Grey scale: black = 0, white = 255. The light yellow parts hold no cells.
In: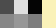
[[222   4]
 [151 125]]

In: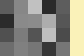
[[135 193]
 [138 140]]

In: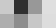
[[ 47 152]
 [141 199]]

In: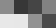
[[ 55  69]
 [231 146]]

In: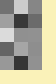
[[204 134]
 [ 56 107]]

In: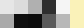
[[220 176]
 [ 15  12]]

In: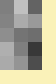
[[192  99]
 [171 153]]

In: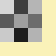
[[ 62 181]
 [159 108]]

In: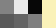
[[233   7]
 [100 127]]
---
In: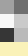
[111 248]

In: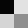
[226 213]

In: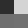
[212 111]

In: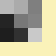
[127 120  30]

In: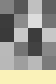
[ 96 221 200 185]

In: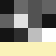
[99 82 46]

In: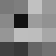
[155 156 190  65]

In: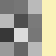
[186  78  55]
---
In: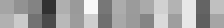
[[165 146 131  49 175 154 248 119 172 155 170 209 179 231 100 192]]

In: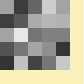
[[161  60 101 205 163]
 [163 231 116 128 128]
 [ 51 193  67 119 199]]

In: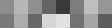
[[141 183 143 100  58 125 190 150]]

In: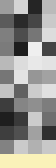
[[157 212  37 186]
 [127  77 118 220]
 [185 220 232 227]
 [195  97 204 224]
 [ 30  57 204 111]
 [130 202 177 200]]

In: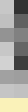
[[199  50]
 [147 129]
 [210  61]
 [197 193]]

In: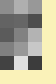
[[141 175 152]
 [ 91 129 179]
 [ 66 223  60]]

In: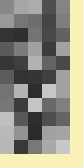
[[136 165 172  79 132]
 [ 51  47 116  73  98]
 [ 54  63 178  99  73]
 [115 180  45 198 161]
 [191  88  45  78 100]
 [183  56 120 169 200]]
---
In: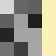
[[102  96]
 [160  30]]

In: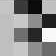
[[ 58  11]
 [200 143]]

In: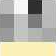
[[246  48]
 [194 123]]

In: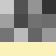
[[ 82 148]
 [ 72 113]]

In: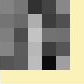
[[118  49]
 [106 174]]

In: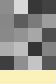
[[216  55]
 [ 93 123]]

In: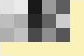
[[234  25]
 [174  38]]

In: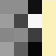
[[142  16]
 [ 69 247]]
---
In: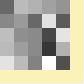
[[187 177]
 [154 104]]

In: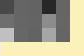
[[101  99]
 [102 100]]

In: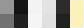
[[ 20 243]
 [ 32 245]]

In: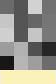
[[ 84 210]
 [ 85 102]]

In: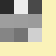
[[236  73]
 [157 155]]

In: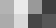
[[234 153]
 [216  70]]

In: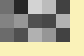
[[ 39 211]
 [151  80]]

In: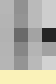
[[145 186]
 [148 186]]
